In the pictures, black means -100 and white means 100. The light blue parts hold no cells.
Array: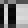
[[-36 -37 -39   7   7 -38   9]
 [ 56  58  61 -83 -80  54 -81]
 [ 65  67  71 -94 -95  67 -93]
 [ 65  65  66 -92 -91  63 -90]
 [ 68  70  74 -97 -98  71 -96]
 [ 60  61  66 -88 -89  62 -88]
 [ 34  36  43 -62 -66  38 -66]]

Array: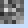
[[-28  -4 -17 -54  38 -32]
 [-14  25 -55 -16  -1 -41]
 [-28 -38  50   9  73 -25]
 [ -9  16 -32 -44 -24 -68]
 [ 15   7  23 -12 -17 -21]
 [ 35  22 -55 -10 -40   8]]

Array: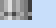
[[-53  -6  10  40  16  73  41  11]
 [-53  -5  10  39  15  73  41  12]
 [-54  -5   9  39  16  74  40  11]
 [ 16  -9  34  13 -44  22 -24  40]
 [-55  -5   9  40  15  73  41  12]]

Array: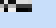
[[  69   74   73   76  -87  -90   76  -81]
 [ -51  -51  -52  -56   41   44  -55   39]
 [ -86  -96  -96 -100   86   88  -98   77]]

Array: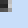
[[ 49 -58 -60]
 [ 60 -72 -70]
 [ 23 -31 -35]]

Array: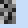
[[ 55 -34   2 -72]
 [ -3  -8 -92  39]
 [-75 -16  -4  -9]
 [ 17 -74  38 -55]
 [-11 -86 -17  30]
 [-13 -43 -69  52]]
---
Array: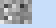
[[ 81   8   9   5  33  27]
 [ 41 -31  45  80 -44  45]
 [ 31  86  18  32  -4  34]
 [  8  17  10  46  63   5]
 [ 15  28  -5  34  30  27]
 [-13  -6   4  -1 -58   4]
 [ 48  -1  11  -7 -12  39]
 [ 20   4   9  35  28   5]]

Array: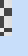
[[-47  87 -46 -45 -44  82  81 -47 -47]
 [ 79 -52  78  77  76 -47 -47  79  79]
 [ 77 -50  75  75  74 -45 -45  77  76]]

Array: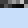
[[-73 -49]
 [-33 -51]
 [-58  -6]
 [-86  22]
 [-93  -8]
 [-93  52]
 [ 23 -57]]

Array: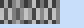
[[-49  51  50  48 -51 -52]
 [ 29 -26 -25 -25  29  29]
 [-49  51  51  49 -52 -52]
 [  3  -1  -2  -2   3   2]
 [ 31 -29 -29 -29  30  30]
 [-14  15  14  15 -14 -14]
 [-52  54  53  52 -54 -54]
 [-27  28  27  27 -28 -29]
 [ 47 -47 -46 -45  49  50]
 [-52  53  52  51 -52 -54]
 [ -7   8   8   8  -8  -8]
 [-49  51  50  49 -52 -52]
 [ 43 -41 -41 -40  42  42]
 [-51  52  51  50 -52 -53]
 [ -2   3   3   3  -2  -2]]

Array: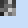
[[-75 -13 -55 -59]
 [ 45 -23 -18 -38]
 [-14  58 -12  49]
 [ 14  19 -44 -52]]

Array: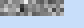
[[-18  29  -4   2]
 [ -7  61  37 -15]
 [ 14  27   6  44]
 [  7  25  27   4]
 [-25  54   9   8]
 [ 10 -71 -52  28]
 [-16 -19  -6  86]
 [ 38   6  18   2]
 [-26  -3   0  38]
 [-16  17  21 -17]
 [ -1  -2  -7 -27]
 [  1 -12  33  13]
 [  9  47  13 -38]
 [ 48 -45  27 -25]
 [ -1  16  -4   1]
 [ 40 -29  48 -15]]

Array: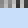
[[ 11   6]
 [ 48  41]
 [  3   9]
 [ 58  45]
 [-61 -54]
 [ 52  47]
 [-51 -48]]

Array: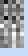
[[ -8  -1 -26   9  -2  93   7   2 -29 -21 -10 -27]
 [-16  31  13  62  43  11  46 -92  48  11  55 -82]
 [ 11   3   8  14  -7  18  24   6 -13 -20 -10   2]
 [ 71  58  79  96  34  88 -32 -61  36 -10  35 -39]
 [ 10  15   2  14 -35   7   7  41   1 -22 -34  45]
 [ 23  34  32  87  47  23  52 -35  35  -7  43   6]]

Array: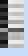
[[-53 -85 -48 -55  23 -83 -38 -80 -59 -84 -53 -88]
 [-50 -88 -44 -52  22 -85 -39 -82 -56 -86 -50 -86]
 [ 54  86  47  54 -31  85  34  83  60  85  52  86]
 [ 47  85  40  48 -29  83  34  80  52  83  45  82]
 [ 46  84  38  46 -29  82  33  79  50  83  44  80]
 [ 50  80  47  52 -35  77  35  76  56  79  50  81]]
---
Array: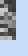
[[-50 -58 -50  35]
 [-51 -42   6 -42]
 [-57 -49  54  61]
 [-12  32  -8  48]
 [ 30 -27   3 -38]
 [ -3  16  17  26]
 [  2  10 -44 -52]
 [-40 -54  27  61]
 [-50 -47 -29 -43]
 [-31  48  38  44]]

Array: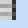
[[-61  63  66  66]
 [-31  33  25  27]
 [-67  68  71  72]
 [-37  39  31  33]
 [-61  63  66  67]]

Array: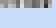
[[ 22 -36  29  -6 -18  10   4  61 -15  18  30  16  17]
 [ 42 -64  39  -9 -21  12  11  75  -9  40  54  12  46]]

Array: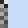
[[ 79 -69]
 [-71  43]
 [  9  -6]
 [-29  32]
 [ 18 -34]
 [-43  26]
 [-22 -10]]

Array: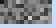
[[-55 -19 -34  -3  10   5 -26   1  40 -17   6 -39 -83]
 [ 18   2   7  13 -11  -7  -5 -56 -50 -22  14 -38  -2]
 [-13 -52  32   5 -28  -2 -34  10   6  11 -16  17   7]
 [ 12 -48 -33   9   3 -36   1 -39  12  -8 -54 -10 -38]
 [ 15  32  40 -54 -43  60 -59 -10  21 -36 -11 -18  14]
 [ 18 -13  10  14  -5 -33   3 -57 -39 -12   8 -39  11]]

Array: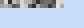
[[ 69  71 -39 -12 -11 -24 -62  -4  37  41  67  26  47 -65  67   7]
 [ 35  78 -16 -56  -5  -1  39 -62 -25  57  69 -16 -30  21  39  29]]

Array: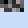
[[-19  24 -69 -17 -99 -56]
 [-26 -63 -57  12 -28 -18]
 [-82   4  26 -51 -50  65]]
